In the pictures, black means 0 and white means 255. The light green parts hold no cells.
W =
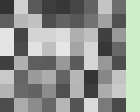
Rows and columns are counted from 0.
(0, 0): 51
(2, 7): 64
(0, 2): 90
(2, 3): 212
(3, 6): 213
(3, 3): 191
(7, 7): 122
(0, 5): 70
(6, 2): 99
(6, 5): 181
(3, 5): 164
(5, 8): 195
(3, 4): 230
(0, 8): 108
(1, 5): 87
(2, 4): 220
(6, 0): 179
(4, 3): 92
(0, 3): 61
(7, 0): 77
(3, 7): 55

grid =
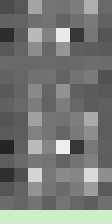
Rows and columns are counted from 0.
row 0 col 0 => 76
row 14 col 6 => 94
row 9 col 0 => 90
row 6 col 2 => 137
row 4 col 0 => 105
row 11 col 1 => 106
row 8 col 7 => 94
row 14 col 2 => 115
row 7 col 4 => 125
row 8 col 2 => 160
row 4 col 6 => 110
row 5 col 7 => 82
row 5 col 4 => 99
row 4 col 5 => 106
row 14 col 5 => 103
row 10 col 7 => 96
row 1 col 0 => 98
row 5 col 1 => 103
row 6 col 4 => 145
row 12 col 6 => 218
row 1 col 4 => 99
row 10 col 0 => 37
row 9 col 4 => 102
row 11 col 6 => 129
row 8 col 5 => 126
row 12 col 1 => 79
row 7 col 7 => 96
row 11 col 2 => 119
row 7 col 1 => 105
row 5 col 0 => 98
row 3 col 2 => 141
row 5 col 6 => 122
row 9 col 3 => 117

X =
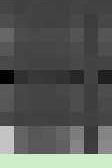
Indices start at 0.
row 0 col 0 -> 69
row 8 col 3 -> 65
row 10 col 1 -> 100
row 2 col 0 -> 102
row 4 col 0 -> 73
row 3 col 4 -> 71
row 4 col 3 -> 66
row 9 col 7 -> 132
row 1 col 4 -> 66
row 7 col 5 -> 77
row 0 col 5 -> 68
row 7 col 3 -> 68
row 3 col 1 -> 69
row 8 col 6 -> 65
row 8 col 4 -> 65
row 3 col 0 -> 87
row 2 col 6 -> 64
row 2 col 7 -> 85
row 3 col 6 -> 65
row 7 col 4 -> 68
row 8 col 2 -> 66
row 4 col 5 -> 72
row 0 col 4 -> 65
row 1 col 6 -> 61
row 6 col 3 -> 68
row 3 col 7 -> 79

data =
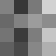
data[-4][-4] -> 130
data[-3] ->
[105, 130, 156, 140]
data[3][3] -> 176
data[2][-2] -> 125

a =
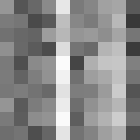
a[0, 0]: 150
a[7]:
[149, 90, 124, 138, 235, 110, 145, 164, 182, 98]
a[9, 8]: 176
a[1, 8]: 184
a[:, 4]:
[231, 190, 183, 220, 251, 241, 225, 235, 250, 228]
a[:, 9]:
[89, 56, 118, 59, 128, 116, 84, 98, 114, 76]
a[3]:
[144, 105, 91, 76, 220, 116, 106, 180, 191, 59]
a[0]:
[150, 85, 104, 138, 231, 122, 134, 161, 166, 89]
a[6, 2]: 115
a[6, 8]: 203
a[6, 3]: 105
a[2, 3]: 157
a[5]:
[123, 99, 126, 146, 241, 112, 158, 169, 192, 116]
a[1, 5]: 135
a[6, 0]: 120
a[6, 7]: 155
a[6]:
[120, 125, 115, 105, 225, 125, 126, 155, 203, 84]
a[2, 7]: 142
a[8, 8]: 205
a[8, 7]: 178
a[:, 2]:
[104, 74, 100, 91, 138, 126, 115, 124, 141, 78]
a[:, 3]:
[138, 89, 157, 76, 148, 146, 105, 138, 147, 102]
